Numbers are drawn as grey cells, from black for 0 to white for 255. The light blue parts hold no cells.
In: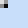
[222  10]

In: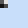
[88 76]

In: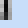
[197   8 167]

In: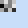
[154 151 196]

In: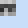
[197  64  64 160]

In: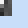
[243  74  79]

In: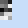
[ 97 117  47]

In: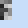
[143 191 143]

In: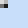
[219  28]
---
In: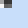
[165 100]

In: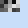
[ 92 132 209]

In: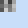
[ 83 150 127]

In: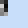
[84 10]

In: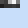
[74 50]

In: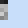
[ 39 181]

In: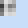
[147 193 173 218]

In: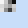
[245 189  62]
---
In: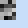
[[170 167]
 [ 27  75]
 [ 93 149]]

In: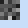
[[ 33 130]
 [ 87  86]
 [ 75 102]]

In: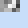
[[161 114]
 [164 153]
 [156 187]]

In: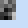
[[117 158]
 [109  89]
 [131  20]]

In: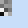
[[167 117]
 [112 154]
 [243  78]]

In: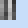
[[149  78]
 [162  84]
 [149  86]]
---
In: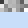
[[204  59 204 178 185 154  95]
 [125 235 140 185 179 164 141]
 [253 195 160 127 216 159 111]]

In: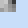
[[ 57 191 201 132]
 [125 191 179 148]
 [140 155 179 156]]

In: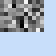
[[117 118 178 170  66 127 109 246  54 119  63]
 [ 78  98 152 221   9 158 181 145 179 115 133]
 [188 132 187 151 153 116 106 223 135  40  50]
 [ 55  88  54 145 134 151 158  32 200 104 205]
 [168 161 168 171 108  59  33 154  45 191 111]
 [199 141 105 116 218  79  12 180  82  66 130]
 [159 133 136 189 184 106   0 227 122 106 136]
 [ 73  76  38  96 109 139 106  32 148 113 239]]

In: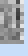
[[232 164 154 194 193  77]
 [201 141 145 143 166 163]
 [207 117 157 135 187  73]
 [145 184 136 170 176  66]
 [195 200 125 127 179  57]
 [165 189 116 136 180 112]
 [226 139 108 159 205 102]
 [142 143 153 125 145 148]
 [190 152 138 129 137 103]
 [226 114 152 124 102 111]
 [144 147 146 149 150 147]]

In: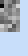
[[136  83 157 136  92]
 [209   5 144  98 147]
 [132 186 135 131 165]
 [142 134 156 123 153]
 [169 110 133 169 188]
 [133  97 110 104 168]
 [142 207 163 193  86]
 [154 177 155 100 116]]

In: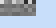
[[ 61 222 142 126 206 158 173  42 206]
 [126 103 116 115 107 123 104 146 114]
 [107 141 128 124 135 134 125 106 144]
 [129 115 114 122 106 104 119 117 120]]
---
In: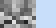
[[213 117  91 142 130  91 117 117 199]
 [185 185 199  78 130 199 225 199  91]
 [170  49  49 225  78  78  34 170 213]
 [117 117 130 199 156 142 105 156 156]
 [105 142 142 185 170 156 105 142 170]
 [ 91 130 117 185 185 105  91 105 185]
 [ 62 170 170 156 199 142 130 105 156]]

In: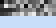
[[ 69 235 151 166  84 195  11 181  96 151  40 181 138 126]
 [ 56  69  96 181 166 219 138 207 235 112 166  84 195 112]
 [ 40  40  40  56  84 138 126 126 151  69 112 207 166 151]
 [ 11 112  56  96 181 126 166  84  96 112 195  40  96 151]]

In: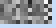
[[180 149 119 104  64 149 104  64 164 133 149  78 164]
 [149 133 104 180 196 119 149  37 133 149 133 248  51]
 [119 119 119 164 196 149 149 196 164 164 133 221  37]
 [104 133 133 104 180 133 119  78  92 104 104  92 221]
 [ 92 149 164 164  78 119 119  64 119  92 133  64 196]
 [ 78 149 164  92 180 119 104 208 104  92 133 208  64]]

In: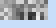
[[210 150 196 137  96  69 164  56  56 222 108 196]
 [180 150 164 150 210 210 121 222 196 150 180 108]
 [164 164 150 121 137 108 150 121 121 180 121 164]
 [150 222 180 137 108 121 180 137 210 180 196 196]
 [137 222 164 137 121  69 180  41  82 237  82 180]]

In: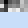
[[225  62 129 145 129 186 170]
 [114   7  88 114 101 198 157]
 [ 88  62 237 212 237 157 186]]

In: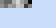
[[146 114 161 146 198 186  58 130]
 [130 100 100 174 213 161 130   9]]

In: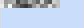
[[235 163 247 137 112  73  57  85 151 192 125 137 221 151 192]
 [221 151 163 176  73 125 112 176 137  99 206 112  85 206 192]]

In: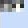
[[145 173 132 188 255 228]
 [105 188 132  52 242  38]
 [ 65  93  80 119 145  93]]
